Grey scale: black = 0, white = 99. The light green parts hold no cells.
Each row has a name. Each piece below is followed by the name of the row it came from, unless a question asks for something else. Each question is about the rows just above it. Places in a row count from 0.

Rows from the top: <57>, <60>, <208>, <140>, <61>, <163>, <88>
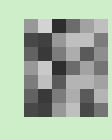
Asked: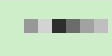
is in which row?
<57>
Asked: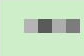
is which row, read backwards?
<163>
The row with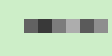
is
<208>
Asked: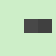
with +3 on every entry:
[31 28]
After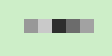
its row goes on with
[45]

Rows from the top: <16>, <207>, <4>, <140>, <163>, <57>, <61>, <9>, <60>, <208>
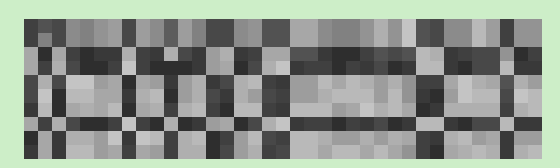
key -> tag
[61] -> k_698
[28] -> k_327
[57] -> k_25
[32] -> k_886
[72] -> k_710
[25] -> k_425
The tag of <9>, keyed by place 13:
k_698
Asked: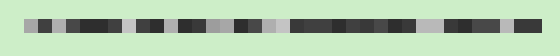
<9>
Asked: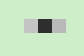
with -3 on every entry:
[73 15 69]

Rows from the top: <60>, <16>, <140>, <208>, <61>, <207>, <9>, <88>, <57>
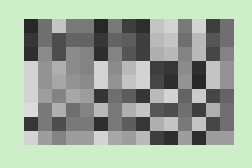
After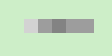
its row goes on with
[82 65 61 72 24 18 61 18 61 61]
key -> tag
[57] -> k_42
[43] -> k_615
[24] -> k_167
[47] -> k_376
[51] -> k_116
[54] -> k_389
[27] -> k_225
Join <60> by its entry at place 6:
k_376
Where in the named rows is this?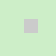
<207>, 12

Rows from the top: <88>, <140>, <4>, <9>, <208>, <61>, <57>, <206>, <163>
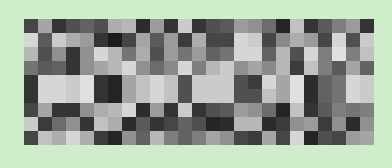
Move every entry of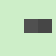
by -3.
[28 24]
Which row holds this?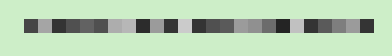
<88>
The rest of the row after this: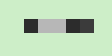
[56 60 23 56 17 56]
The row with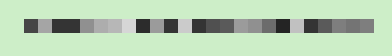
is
<57>
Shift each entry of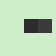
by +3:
[20 26]
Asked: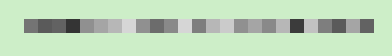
<9>
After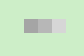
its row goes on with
[56 42 53 83 49 71 79 56 64 53 71 23 75 49 35 64 38]

